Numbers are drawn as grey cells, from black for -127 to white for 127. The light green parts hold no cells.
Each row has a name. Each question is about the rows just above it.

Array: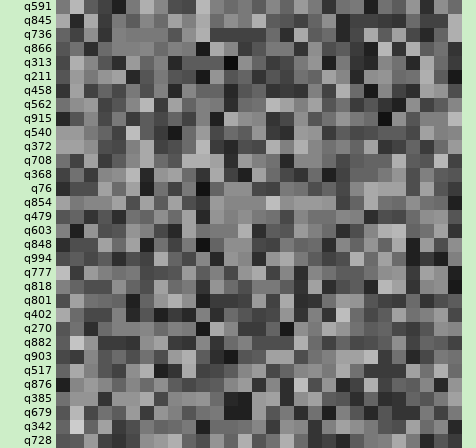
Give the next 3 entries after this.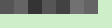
[ 33   6 -87]
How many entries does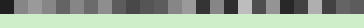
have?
26
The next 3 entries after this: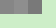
[ 41 -14 -68]
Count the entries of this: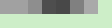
7
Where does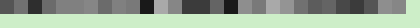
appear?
q270

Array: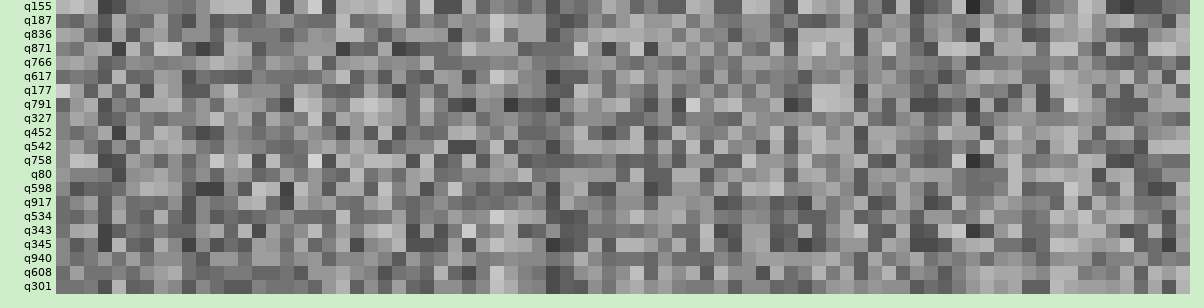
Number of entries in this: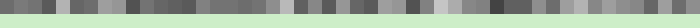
50
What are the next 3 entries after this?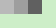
[ 38  44 -18]
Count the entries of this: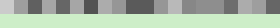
20
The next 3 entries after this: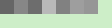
[-31  38  57]
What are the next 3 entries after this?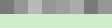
[ -5 -12  14]

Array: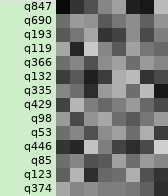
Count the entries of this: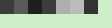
7
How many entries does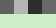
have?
4
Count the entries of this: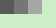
3
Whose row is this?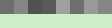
q85
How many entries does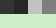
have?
4
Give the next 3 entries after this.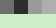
[ -17   59 -103]

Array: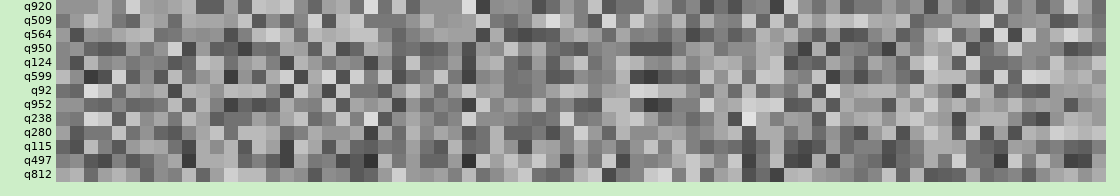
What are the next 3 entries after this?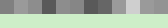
[32  0 58]
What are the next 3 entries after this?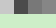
[72 85  0]
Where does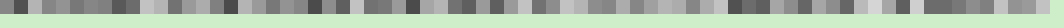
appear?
q124
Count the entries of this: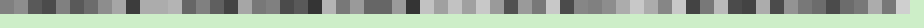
65

